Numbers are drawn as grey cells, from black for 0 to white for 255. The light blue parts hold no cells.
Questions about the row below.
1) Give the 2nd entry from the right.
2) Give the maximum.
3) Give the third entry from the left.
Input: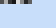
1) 39
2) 221
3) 54

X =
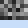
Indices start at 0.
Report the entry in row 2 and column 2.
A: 38
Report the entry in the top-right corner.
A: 184
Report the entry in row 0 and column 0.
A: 52
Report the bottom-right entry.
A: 78
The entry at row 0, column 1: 168
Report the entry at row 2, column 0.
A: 106
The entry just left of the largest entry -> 122
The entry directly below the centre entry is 122
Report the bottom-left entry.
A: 38
